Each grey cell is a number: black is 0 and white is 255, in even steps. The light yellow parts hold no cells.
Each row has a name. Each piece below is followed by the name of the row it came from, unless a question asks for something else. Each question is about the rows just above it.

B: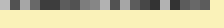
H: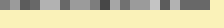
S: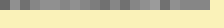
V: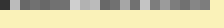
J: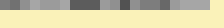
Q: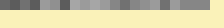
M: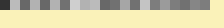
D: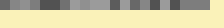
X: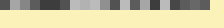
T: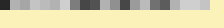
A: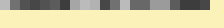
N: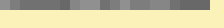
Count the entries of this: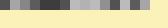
15
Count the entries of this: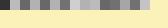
15
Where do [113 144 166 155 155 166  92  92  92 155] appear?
J
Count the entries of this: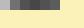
6
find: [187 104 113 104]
V

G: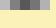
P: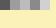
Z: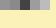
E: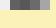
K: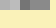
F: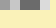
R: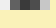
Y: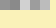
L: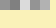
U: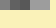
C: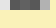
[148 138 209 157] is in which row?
Y
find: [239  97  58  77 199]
R
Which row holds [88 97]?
C
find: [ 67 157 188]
Z

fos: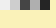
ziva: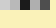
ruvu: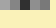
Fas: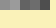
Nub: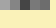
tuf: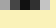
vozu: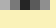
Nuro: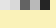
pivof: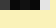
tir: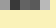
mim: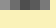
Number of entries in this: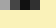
4
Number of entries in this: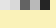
5
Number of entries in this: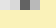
4

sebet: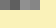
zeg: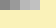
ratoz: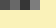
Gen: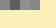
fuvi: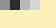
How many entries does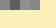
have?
4
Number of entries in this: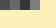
4
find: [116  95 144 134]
sebet
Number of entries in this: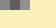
3
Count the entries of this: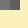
2

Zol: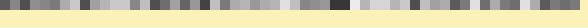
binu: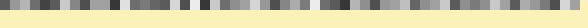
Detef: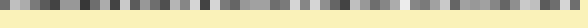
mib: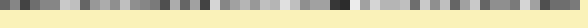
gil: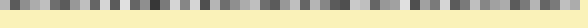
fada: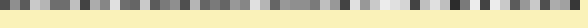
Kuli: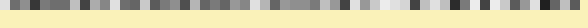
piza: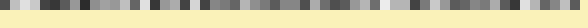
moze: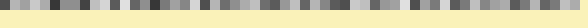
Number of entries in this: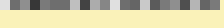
22
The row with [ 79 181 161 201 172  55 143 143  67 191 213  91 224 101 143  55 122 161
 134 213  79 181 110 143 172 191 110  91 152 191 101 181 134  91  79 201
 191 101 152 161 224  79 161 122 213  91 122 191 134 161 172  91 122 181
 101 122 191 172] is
moze
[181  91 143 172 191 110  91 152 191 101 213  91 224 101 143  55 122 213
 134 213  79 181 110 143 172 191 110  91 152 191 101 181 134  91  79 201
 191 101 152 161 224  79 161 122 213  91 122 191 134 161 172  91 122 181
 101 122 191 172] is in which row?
gil
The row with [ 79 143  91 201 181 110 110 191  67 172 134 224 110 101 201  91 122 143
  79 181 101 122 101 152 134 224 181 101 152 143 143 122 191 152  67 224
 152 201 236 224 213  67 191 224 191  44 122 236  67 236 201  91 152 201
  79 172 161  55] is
fada
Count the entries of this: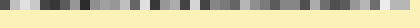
41
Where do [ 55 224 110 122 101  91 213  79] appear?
binu
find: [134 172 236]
Detef

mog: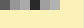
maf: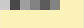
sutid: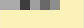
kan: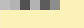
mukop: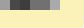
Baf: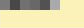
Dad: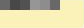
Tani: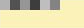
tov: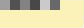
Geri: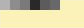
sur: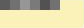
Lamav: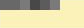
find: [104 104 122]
Lamav
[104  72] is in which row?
Dad
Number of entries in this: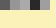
5
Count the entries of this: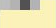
4
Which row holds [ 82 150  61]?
Tani
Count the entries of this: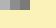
3

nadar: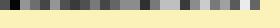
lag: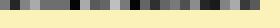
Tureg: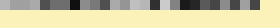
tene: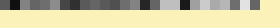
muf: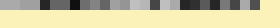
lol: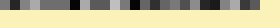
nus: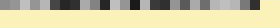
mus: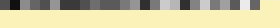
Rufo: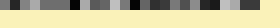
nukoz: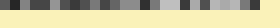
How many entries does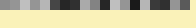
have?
19
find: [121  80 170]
Tureg
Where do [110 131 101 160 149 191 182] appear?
muf
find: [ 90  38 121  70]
muf
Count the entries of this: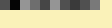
10
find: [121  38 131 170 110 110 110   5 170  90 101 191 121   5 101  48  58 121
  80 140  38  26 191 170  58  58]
Rufo
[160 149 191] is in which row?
muf

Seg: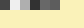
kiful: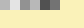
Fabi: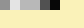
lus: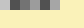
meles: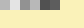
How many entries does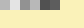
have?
6
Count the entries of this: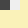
2
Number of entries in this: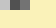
3
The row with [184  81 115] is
kiful
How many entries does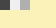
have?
3
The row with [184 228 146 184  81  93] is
meles

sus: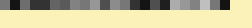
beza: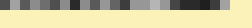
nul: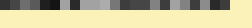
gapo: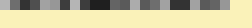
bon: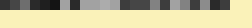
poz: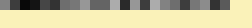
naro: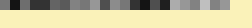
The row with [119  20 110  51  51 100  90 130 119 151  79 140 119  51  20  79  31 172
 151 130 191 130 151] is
naro
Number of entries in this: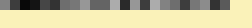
23
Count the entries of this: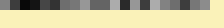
21

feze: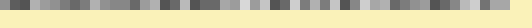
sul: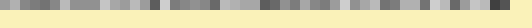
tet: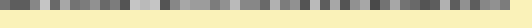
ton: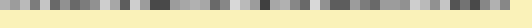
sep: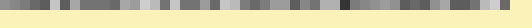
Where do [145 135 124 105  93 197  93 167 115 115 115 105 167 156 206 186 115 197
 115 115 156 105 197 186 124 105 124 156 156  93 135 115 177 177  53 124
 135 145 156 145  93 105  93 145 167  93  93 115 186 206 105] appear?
sep
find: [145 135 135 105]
feze
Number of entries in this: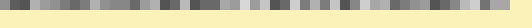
51

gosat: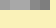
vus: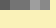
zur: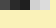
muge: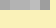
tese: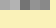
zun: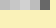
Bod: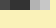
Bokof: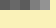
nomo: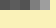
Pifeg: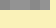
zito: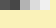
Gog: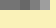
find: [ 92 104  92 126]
Bokof
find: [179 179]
muge
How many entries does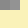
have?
2

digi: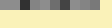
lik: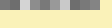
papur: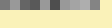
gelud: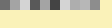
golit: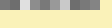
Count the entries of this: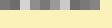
10
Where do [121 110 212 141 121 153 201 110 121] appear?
lik
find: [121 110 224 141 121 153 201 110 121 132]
golit
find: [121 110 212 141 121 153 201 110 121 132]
lik
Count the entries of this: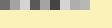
9
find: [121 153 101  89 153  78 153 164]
papur

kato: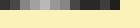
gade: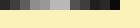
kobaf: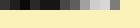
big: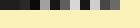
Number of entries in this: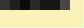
7
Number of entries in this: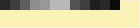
12
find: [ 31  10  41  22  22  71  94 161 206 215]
kobaf
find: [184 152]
kato
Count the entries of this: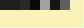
7
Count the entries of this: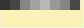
8

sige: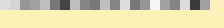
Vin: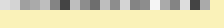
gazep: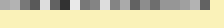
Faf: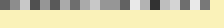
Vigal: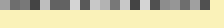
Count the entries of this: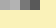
4
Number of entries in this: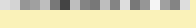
19
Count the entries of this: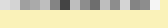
16
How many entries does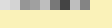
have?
9
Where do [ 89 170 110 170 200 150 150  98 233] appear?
Faf

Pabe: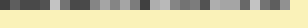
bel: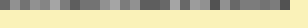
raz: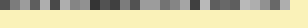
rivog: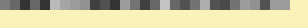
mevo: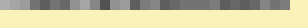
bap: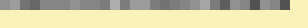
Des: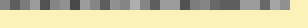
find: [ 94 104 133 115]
mevo
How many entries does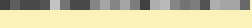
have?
25
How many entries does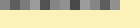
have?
12
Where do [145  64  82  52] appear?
rivog
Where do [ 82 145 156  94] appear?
mevo
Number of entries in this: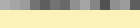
14

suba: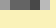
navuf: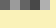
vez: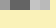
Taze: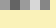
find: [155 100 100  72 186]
suba
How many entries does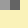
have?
2
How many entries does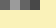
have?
4

